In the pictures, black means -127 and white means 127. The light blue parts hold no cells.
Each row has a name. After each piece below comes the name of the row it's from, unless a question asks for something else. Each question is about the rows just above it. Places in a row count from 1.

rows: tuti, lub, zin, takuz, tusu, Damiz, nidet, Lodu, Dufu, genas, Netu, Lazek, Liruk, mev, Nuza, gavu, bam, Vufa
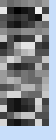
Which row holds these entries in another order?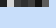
Nuza
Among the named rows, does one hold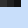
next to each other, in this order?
no

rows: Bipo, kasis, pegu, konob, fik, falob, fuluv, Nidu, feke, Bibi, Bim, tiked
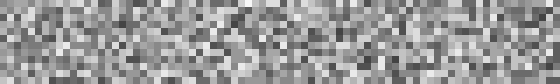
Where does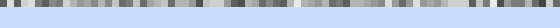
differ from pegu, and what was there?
53, [24]
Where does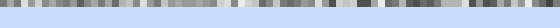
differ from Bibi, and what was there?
16, [52]
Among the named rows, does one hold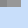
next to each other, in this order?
yes
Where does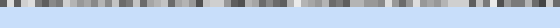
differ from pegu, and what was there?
26, [52]
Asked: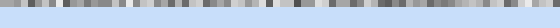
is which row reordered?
Nidu
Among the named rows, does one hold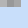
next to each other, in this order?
yes
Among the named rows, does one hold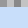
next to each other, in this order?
yes

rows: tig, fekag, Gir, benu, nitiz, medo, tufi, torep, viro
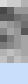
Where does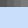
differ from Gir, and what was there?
2, [-40]
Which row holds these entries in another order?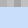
viro
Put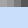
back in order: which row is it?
medo
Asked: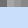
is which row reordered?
benu
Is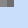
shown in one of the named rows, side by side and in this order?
yes

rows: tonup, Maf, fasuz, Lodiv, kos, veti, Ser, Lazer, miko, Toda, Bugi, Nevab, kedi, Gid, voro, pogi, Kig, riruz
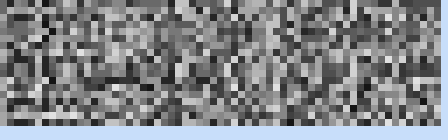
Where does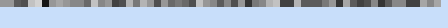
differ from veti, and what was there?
3, [-22]
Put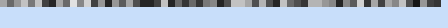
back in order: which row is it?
riruz
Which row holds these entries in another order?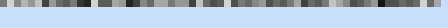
pogi
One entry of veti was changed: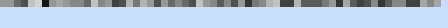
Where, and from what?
26, [-7]
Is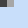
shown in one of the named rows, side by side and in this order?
yes

